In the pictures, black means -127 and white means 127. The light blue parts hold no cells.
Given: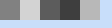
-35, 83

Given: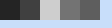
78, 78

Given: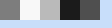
58, 120

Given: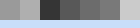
-39, 75

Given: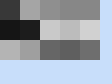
73, 81

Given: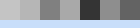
41, 68
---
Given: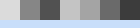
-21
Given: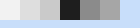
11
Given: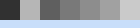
33
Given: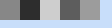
-34
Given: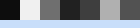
48
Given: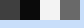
115
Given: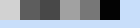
-8
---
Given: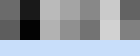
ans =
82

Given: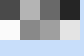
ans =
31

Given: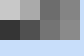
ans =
-11

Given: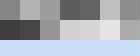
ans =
100

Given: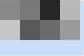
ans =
-19

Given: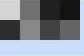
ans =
-61

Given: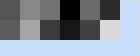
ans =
-62

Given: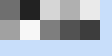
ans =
-45

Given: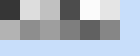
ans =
-30

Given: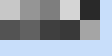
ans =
-70
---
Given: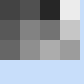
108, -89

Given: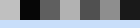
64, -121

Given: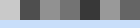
73, -71

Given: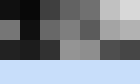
88, -119

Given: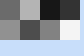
116, -104

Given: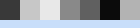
104, -116

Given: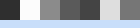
124, -80

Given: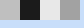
104, -100
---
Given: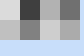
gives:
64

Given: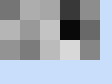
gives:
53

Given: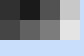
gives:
-58

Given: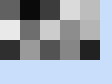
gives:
105

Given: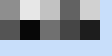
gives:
-43

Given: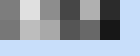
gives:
-8

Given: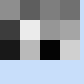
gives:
-67

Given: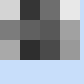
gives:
-3
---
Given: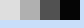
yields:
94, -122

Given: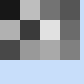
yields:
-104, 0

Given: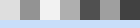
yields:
94, -62

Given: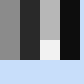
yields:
11, -114

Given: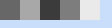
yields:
-24, 106

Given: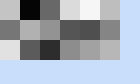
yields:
68, 55

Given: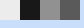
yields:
108, -37

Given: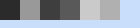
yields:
-84, 48

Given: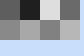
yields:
-33, 55
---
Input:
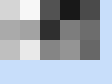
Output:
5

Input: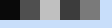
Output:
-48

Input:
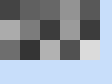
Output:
-24

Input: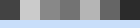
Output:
-12

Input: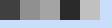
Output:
16

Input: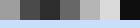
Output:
-24
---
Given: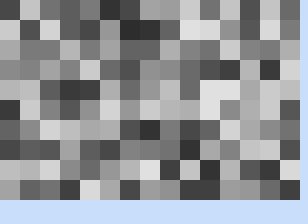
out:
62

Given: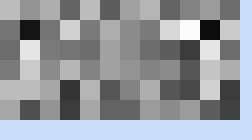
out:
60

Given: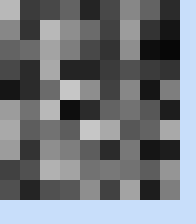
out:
-62

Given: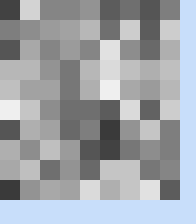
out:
40

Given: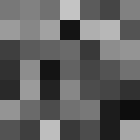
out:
20

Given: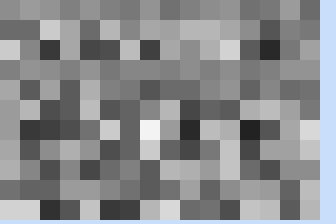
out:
-14
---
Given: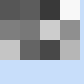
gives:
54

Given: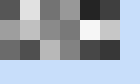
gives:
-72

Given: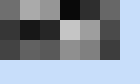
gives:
-66

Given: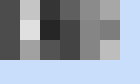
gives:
61

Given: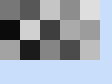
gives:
61

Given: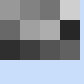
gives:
-30
